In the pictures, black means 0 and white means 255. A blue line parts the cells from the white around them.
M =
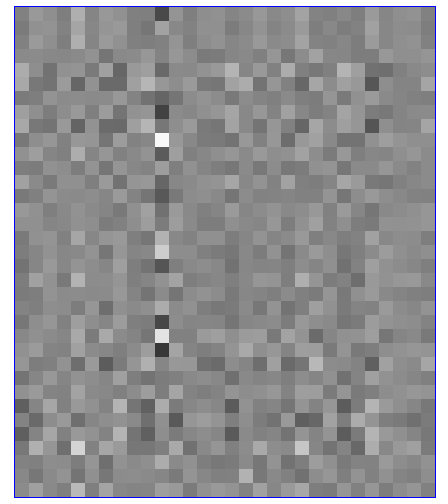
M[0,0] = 129
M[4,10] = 105
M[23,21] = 107
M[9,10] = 248
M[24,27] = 146
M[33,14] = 128
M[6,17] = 132
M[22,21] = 142
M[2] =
[129, 154, 143, 126, 175, 133, 154, 145, 128, 126, 129, 148, 127, 141, 146, 134, 139, 153, 138, 141, 163, 131, 129, 135, 125, 155, 135, 143, 146, 129]
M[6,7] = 152
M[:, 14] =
[145, 144, 146, 123, 153, 118, 140, 150, 118, 122, 143, 126, 148, 137, 133, 125, 144, 123, 136, 135, 140, 120, 133, 159, 131, 107, 136, 131, 135, 148, 134, 149, 120, 128, 153]
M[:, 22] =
[128, 136, 129, 135, 128, 140, 149, 131, 140, 137, 123, 148, 133, 148, 129, 130, 136, 142, 144, 124, 149, 145, 138, 134, 122, 140, 145, 123, 150, 162, 148, 115, 144, 150, 123]
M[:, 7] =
[145, 153, 145, 137, 102, 106, 152, 116, 106, 156, 129, 149, 114, 154, 121, 129, 153, 150, 159, 149, 152, 144, 156, 139, 127, 123, 160, 128, 180, 146, 180, 154, 146, 140, 135]
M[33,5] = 144
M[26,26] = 146
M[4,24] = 159
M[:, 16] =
[139, 135, 139, 137, 134, 172, 140, 136, 137, 152, 138, 138, 136, 140, 134, 137, 134, 136, 135, 136, 135, 138, 134, 155, 169, 133, 137, 141, 146, 142, 138, 140, 138, 178, 130]
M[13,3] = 139
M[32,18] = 147
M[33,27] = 132
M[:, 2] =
[143, 147, 143, 136, 114, 115, 147, 125, 116, 150, 133, 145, 122, 148, 127, 133, 148, 146, 153, 146, 147, 142, 150, 139, 132, 128, 152, 132, 166, 141, 166, 150, 141, 138, 137]
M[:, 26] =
[134, 135, 135, 152, 111, 142, 138, 120, 143, 158, 133, 150, 118, 142, 137, 146, 136, 156, 145, 146, 137, 154, 147, 118, 142, 161, 146, 141, 154, 126, 153, 136, 154, 145, 125]
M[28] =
[95, 133, 166, 129, 153, 145, 131, 180, 117, 97, 172, 123, 135, 141, 135, 91, 146, 129, 133, 117, 148, 131, 150, 92, 124, 180, 154, 143, 134, 120]
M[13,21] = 129
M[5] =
[168, 120, 115, 155, 102, 146, 106, 106, 160, 182, 151, 141, 154, 121, 118, 162, 172, 115, 150, 129, 103, 166, 140, 160, 152, 86, 142, 132, 132, 165]
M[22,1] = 142
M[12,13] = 145
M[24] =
[145, 155, 132, 130, 161, 139, 135, 127, 139, 157, 55, 164, 132, 126, 131, 148, 169, 143, 151, 132, 158, 157, 122, 148, 121, 126, 142, 146, 150, 148]
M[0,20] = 163
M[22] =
[119, 142, 150, 129, 158, 142, 134, 156, 127, 124, 71, 141, 133, 134, 133, 117, 134, 137, 140, 124, 152, 142, 138, 118, 123, 156, 147, 143, 141, 131]
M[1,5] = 135
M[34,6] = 164
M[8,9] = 181

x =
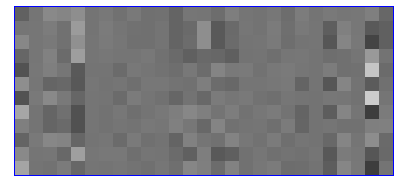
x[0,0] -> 97
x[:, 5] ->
[116, 116, 117, 117, 116, 118, 117, 117, 117, 116, 118, 117]
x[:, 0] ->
[97, 117, 135, 102, 82, 142, 82, 166, 127, 100, 137, 164]
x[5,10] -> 119
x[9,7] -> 107
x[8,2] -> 101
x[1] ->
[117, 118, 124, 113, 155, 116, 123, 117, 113, 112, 116, 100, 106, 142, 89, 106, 118, 115, 123, 111, 121, 117, 94, 128, 119, 89, 96]
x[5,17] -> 117
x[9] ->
[100, 121, 135, 132, 102, 116, 118, 107, 122, 112, 115, 100, 129, 117, 113, 131, 119, 114, 123, 111, 117, 115, 104, 133, 117, 141, 106]
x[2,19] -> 110
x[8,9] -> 120
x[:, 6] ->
[120, 123, 122, 119, 116, 115, 116, 114, 114, 118, 120, 116]
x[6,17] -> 114
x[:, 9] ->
[112, 112, 112, 120, 117, 119, 117, 116, 120, 112, 117, 112]
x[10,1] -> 117
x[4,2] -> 127
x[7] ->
[166, 116, 101, 112, 81, 117, 114, 119, 111, 116, 120, 126, 135, 127, 116, 125, 114, 119, 123, 115, 100, 115, 93, 133, 117, 61, 123]
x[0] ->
[97, 117, 137, 133, 142, 116, 120, 113, 121, 112, 113, 100, 118, 117, 109, 126, 117, 115, 119, 109, 124, 116, 121, 118, 119, 127, 103]
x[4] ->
[82, 119, 127, 118, 89, 116, 116, 107, 120, 117, 114, 110, 120, 108, 132, 121, 122, 114, 120, 122, 118, 116, 124, 112, 113, 197, 107]
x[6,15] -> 118
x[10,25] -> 86
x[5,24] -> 115
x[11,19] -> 109
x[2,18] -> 122
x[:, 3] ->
[133, 113, 113, 107, 118, 104, 121, 112, 106, 132, 104, 123]
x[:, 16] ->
[117, 118, 116, 115, 122, 117, 121, 114, 116, 119, 113, 113]
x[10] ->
[137, 117, 118, 104, 159, 118, 120, 120, 111, 117, 116, 107, 96, 126, 89, 95, 113, 118, 112, 115, 113, 117, 88, 123, 119, 86, 105]
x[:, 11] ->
[100, 100, 100, 106, 110, 115, 102, 126, 128, 100, 107, 111]

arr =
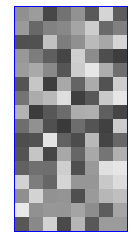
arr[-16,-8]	144
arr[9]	[78, 82, 228, 97, 76, 184, 68, 103]
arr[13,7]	191
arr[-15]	[154, 104, 130, 136, 165, 205, 105, 128]
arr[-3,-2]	183
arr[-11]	[84, 198, 62, 168, 100, 171, 82, 205]
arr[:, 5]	[89, 205, 186, 140, 230, 171, 88, 175, 84, 184, 168, 153, 150, 154, 141, 88]
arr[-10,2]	185
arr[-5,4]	79
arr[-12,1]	169
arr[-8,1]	145
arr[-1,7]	155
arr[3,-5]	69
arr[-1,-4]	181
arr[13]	[143, 211, 146, 148, 79, 154, 183, 191]
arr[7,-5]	108
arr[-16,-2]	213
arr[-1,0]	87
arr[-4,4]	150
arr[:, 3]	[114, 136, 125, 69, 86, 168, 222, 108, 58, 97, 168, 206, 213, 148, 150, 74]
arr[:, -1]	[93, 128, 213, 62, 110, 205, 230, 69, 204, 103, 176, 230, 220, 191, 165, 155]
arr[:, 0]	[144, 154, 80, 152, 156, 84, 116, 179, 110, 78, 83, 97, 210, 143, 232, 87]
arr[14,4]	164
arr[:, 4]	[146, 165, 144, 207, 204, 100, 63, 173, 109, 76, 102, 79, 150, 79, 164, 181]
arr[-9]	[179, 60, 87, 108, 173, 175, 95, 69]

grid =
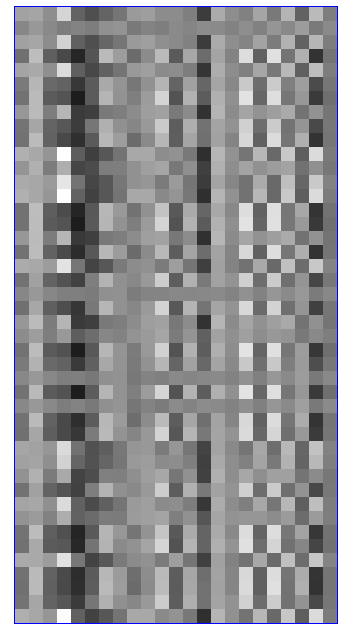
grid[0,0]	162
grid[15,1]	188
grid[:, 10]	[140, 126, 143, 186, 139, 180, 212, 161, 202, 182, 141, 165, 123, 137, 195, 212, 162, 184, 123, 205, 132, 211, 161, 165, 209, 182, 127, 213, 123, 186, 211, 123, 139, 167, 205, 139, 164, 197, 213, 123, 186, 187, 204, 138]
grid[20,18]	150
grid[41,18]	224
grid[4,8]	153
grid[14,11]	89
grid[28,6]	144
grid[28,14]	138
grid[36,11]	127
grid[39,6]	88
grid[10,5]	63
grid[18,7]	122
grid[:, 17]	[165, 129, 163, 97, 166, 109, 103, 146, 110, 97, 183, 145, 171, 183, 98, 102, 146, 97, 169, 109, 130, 106, 145, 141, 101, 111, 128, 103, 128, 97, 103, 167, 164, 143, 109, 167, 150, 100, 110, 168, 97, 97, 109, 183]
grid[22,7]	126
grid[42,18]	204
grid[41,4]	46
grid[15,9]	155
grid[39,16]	114
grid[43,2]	150
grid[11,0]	148
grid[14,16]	221
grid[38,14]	176
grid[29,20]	172
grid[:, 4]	[99, 131, 96, 38, 95, 55, 29, 59, 60, 47, 93, 69, 115, 98, 37, 29, 57, 44, 118, 65, 127, 54, 58, 94, 29, 58, 127, 29, 131, 46, 55, 114, 101, 67, 65, 97, 98, 37, 40, 119, 45, 46, 59, 97]
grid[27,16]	227
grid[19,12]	177
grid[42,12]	175
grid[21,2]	95
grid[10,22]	123
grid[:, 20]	[98, 156, 98, 176, 96, 158, 151, 115, 148, 175, 94, 113, 102, 94, 167, 153, 114, 174, 108, 148, 152, 149, 115, 121, 156, 155, 156, 151, 159, 172, 153, 102, 100, 116, 147, 95, 108, 163, 134, 109, 172, 176, 147, 94]
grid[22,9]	158
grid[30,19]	111
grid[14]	[114, 189, 94, 76, 37, 88, 183, 153, 114, 145, 195, 89, 170, 102, 168, 136, 221, 98, 223, 118, 167, 52, 115]
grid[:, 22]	[126, 138, 125, 116, 125, 118, 111, 117, 119, 118, 123, 119, 130, 124, 115, 111, 116, 117, 131, 120, 136, 118, 117, 126, 111, 119, 137, 111, 138, 117, 118, 130, 127, 119, 120, 125, 126, 114, 113, 132, 117, 117, 119, 124]
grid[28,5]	121

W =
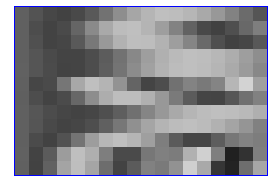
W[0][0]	96
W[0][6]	114
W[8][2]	73
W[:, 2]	[71, 67, 67, 74, 75, 74, 67, 76, 73, 66, 91, 97]
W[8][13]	187
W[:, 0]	[96, 96, 96, 96, 97, 96, 95, 96, 96, 96, 97, 96]
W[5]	[96, 70, 74, 118, 168, 191, 180, 147, 100, 68, 77, 113, 131, 121, 132, 182, 211, 160]
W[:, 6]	[114, 169, 153, 92, 94, 180, 173, 79, 96, 183, 126, 109]
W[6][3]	75
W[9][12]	69
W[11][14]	54
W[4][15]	170
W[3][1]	85
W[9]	[96, 75, 66, 82, 116, 157, 183, 191, 181, 159, 126, 91, 69, 69, 93, 119, 131, 125]
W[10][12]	177
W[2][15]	65
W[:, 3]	[66, 74, 70, 68, 67, 118, 75, 70, 67, 82, 156, 164]
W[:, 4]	[73, 101, 89, 68, 68, 168, 103, 67, 70, 116, 191, 190]
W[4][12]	191
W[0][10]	191
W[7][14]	191
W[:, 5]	[89, 138, 120, 77, 77, 191, 141, 70, 78, 157, 175, 165]
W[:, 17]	[85, 126, 88, 142, 136, 160, 129, 175, 129, 125, 127, 167]
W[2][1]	80
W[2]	[96, 80, 67, 70, 89, 120, 153, 178, 190, 189, 178, 158, 133, 105, 79, 65, 70, 88]
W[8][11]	188
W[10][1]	67
